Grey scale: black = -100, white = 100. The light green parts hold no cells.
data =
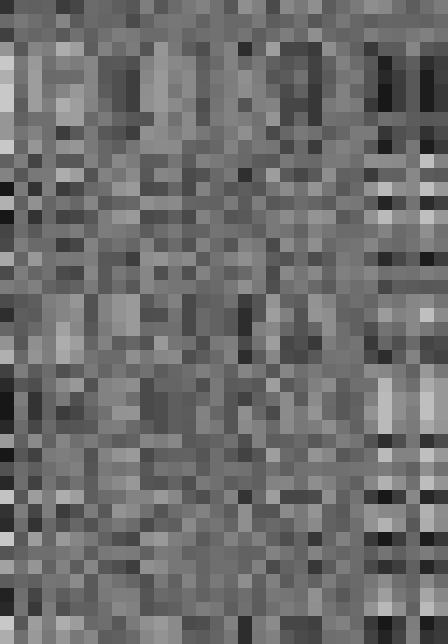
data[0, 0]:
-61
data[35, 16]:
2
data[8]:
[18, -23, -13, -13, 23, 24, -18, -4, -22, -32, -34, 11, -11, 8, -34, -5, 2, -3, -11, 17, -45, -21, -57, -11, -14, -16, -32, -13, -17, -28, -31, -30]
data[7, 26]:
-55
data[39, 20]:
-10
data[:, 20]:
[7, -22, -2, -45, -34, -29, -41, -45, -45, -19, -44, -6, -30, 9, -26, 9, -10, 9, -35, 7, -13, -23, 0, -19, -45, -42, 5, -31, 9, 9, 8, -25, -17, -25, 4, -45, 9, -25, -39, -10, -22, -29, -8, -3, -45, -30]
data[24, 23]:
-2
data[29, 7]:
-11
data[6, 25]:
-20
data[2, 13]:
-20
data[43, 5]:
-24
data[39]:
[-33, -23, -13, -14, -8, -1, -27, -6, -3, -4, -24, -4, -7, -23, -20, -13, -17, -23, -22, 2, -10, -22, 3, -14, -21, -15, -27, -9, -25, -14, -3, -17]
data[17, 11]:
-31
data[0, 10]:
-1
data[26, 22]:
-5
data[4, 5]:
-3
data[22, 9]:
21
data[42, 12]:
-20
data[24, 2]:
12
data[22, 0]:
-64
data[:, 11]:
[-32, -9, -16, 18, 16, 20, 20, 20, 11, 8, 9, -28, 5, -39, 6, -39, -15, -31, 15, -38, -5, -14, -38, -14, 20, 6, -28, -21, -39, -39, -39, -2, -26, -9, -36, 20, -33, -22, 20, -4, 8, -6, -17, -29, 20, 15]
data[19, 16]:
-28
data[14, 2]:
14
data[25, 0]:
38
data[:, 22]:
[12, -32, 12, -54, -48, -49, -57, -57, -57, -12, -54, -18, -30, 16, -21, 16, 0, 12, -40, 7, -18, 15, 16, -21, -55, -30, -5, 0, 9, 16, -2, -31, 16, -10, 11, -42, 16, 8, -57, 3, -57, -23, 14, 12, -50, -45]
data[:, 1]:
[-24, -6, -15, -31, -6, -10, -18, -28, -23, -9, -20, -2, -32, -4, -24, -12, -15, -2, -21, -2, -9, -32, -26, -29, -32, -18, -2, -32, -2, -8, -15, -24, -32, -15, -14, -32, -2, -14, -30, -23, -10, -20, -13, -10, -32, -12]
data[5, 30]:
-78
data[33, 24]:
-12
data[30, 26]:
2
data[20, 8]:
-15
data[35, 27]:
-81
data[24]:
[15, -32, 12, -2, 36, 24, -21, 2, -28, -20, -35, 20, -8, -12, -39, -5, -1, -42, -10, 24, -45, -38, -55, -2, -14, -9, -55, -20, -38, -17, -47, -41]
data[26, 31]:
-7
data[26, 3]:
-15
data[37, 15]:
-8
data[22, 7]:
2
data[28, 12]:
-26
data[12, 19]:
23
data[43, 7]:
-13

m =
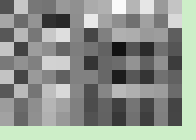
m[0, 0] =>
-36
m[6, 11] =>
23
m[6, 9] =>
37
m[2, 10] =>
21
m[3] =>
[54, -48, 23, 11, -20, -1, -10, -23, -86, -33, -67, -12, -33]
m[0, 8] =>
96
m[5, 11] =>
-11
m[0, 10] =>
80
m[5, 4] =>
-25
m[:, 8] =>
[96, 11, 38, -86, -15, -78, 45, -50, -57]
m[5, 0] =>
53
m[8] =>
[27, -20, 13, 39, 19, 0, -36, -23, -57, -11, -51, 0, -46]
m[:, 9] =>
[42, -12, 36, -33, 15, -32, 37, -8, -11]
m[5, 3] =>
4
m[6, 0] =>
-31
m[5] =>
[53, -46, 21, 4, -25, 1, 1, -19, -78, -32, -59, -11, -24]
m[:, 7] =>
[39, 29, 0, -23, -19, -19, 5, -22, -23]
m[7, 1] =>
-15
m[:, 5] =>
[13, 11, 5, -1, 1, 1, 6, 0, 0]
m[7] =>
[22, -15, 11, 42, 28, 0, -40, -22, -50, -8, -46, 2, -47]
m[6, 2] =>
-8
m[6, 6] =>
-39
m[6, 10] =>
26
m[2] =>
[-32, 44, -7, 57, 74, 5, -45, 0, 38, 36, 21, 23, -26]
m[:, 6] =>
[34, 83, -45, -10, -59, 1, -39, -40, -36]
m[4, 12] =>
-53

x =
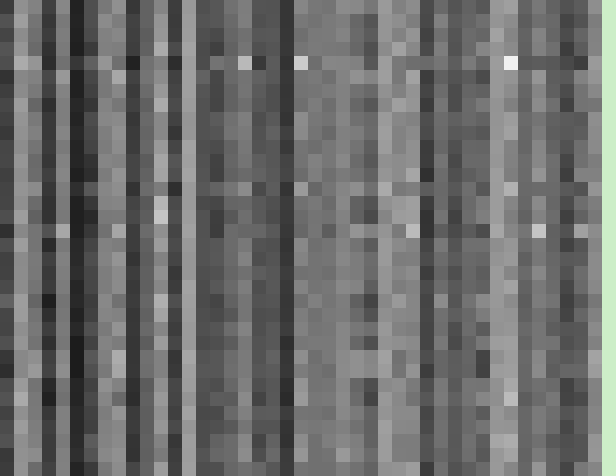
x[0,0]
-53
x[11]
[-44, 17, -17, -57, 2, -70, -60, 4, 2, -46, -28, 30, -33, 25, -36, -48, -20, -9, -26, -32, -47, -10, 1, -7, 7, -16, -31, 13, 10, 13, -52, -9, -43, -18, -18, 18, 1, -15, 6, -14, -45, -12, -2]
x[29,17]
0
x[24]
[-37, 17, -10, -62, -7, -78, -48, 3, -3, -58, -27, 22, -45, 21, -41, -38, -28, -6, -35, -31, -63, -7, -5, -5, 5, -19, -38, 15, 12, 8, -46, -6, -42, -22, -7, 23, 25, -22, -8, -10, -37, -31, 1]
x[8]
[-49, 16, -5, -55, -1, -72, -40, 6, 8, -57, -18, 7, -48, 17, -36, -29, -12, -1, -39, -30, -59, 10, -7, -10, 4, -12, -18, 21, 6, 2, -39, -15, -25, -18, -22, 16, 22, -17, -9, -24, -29, -31, 11]
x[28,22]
-7
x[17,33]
-13
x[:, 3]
[-50, -57, -52, -61, -65, -43, -49, -63, -55, -55, -53, -57, -50, -57, -61, -60, -36, -67, -50, -55, -53, -76, -62, -51, -62, -50, -47, -68, -74, -56, -50, -53, -53, -48]
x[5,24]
3
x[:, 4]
[6, -5, -2, -4, -11, 19, 3, -1, -1, 4, -4, 2, 5, -2, -4, -5, 31, -5, 1, -1, -3, -9, -7, -4, -7, 6, 11, -8, -11, 0, 0, -4, 0, 1]
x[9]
[-55, 14, 0, -55, 4, -68, -44, -1, 13, -54, -21, 7, -58, 18, -36, -33, -10, -4, -36, -24, -50, 8, -9, -18, 0, -3, -16, 24, 2, 8, -41, -17, -30, -27, -32, 17, 26, -19, -4, -26, -30, -27, 9]
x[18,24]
6
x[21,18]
-35
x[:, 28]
[1, 11, 2, 26, -6, -6, 1, 25, 6, 2, 2, 10, 10, -5, 19, 22, -4, 8, -2, 4, -2, 20, 7, 2, 12, -11, -9, 11, 7, 8, 7, -3, -2, 15]
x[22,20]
-56
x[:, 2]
[2, -9, -13, -17, 17, 1, -5, -20, -5, 0, -9, -17, -15, 9, -16, -24, -9, -9, -5, -6, -9, -21, -10, -6, -10, 12, 20, -10, -6, -5, -2, 0, 10, -16]
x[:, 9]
[-57, -48, -50, -51, -73, -48, -54, -49, -57, -54, -53, -46, -46, -60, -47, -43, -52, -52, -59, -52, -55, -53, -57, -56, -58, -58, -57, -62, -65, -54, -53, -59, -60, -45]
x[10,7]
-3
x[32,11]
-4
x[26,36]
24
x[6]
[-51, 9, -5, -49, 3, -74, -49, -6, 6, -54, -16, 19, -46, 25, -33, -45, -23, -9, -29, -38, -58, -10, -8, -4, 1, -11, -18, 14, 1, 15, -46, -15, -40, -21, -24, 19, 10, -20, 4, -25, -40, -10, 7]
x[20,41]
-17
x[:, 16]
[-11, -17, -20, -23, -16, -18, -23, -23, -12, -10, -22, -20, -23, -8, -21, -31, -16, -16, -17, -20, -17, -23, -32, -15, -28, -15, -14, -19, -29, -18, -30, -16, -16, -19]
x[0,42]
11
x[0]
[-53, 13, 2, -50, 6, -73, -38, -6, 13, -57, -23, 4, -52, 20, -37, -32, -11, -2, -34, -35, -58, 5, -7, -9, 9, 7, -7, 21, 1, 10, -41, -18, -34, -23, -32, 19, 25, -22, -6, -23, -36, -28, 11]
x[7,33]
-17
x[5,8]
31
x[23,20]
-52
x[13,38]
-16
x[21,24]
-2
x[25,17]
-4
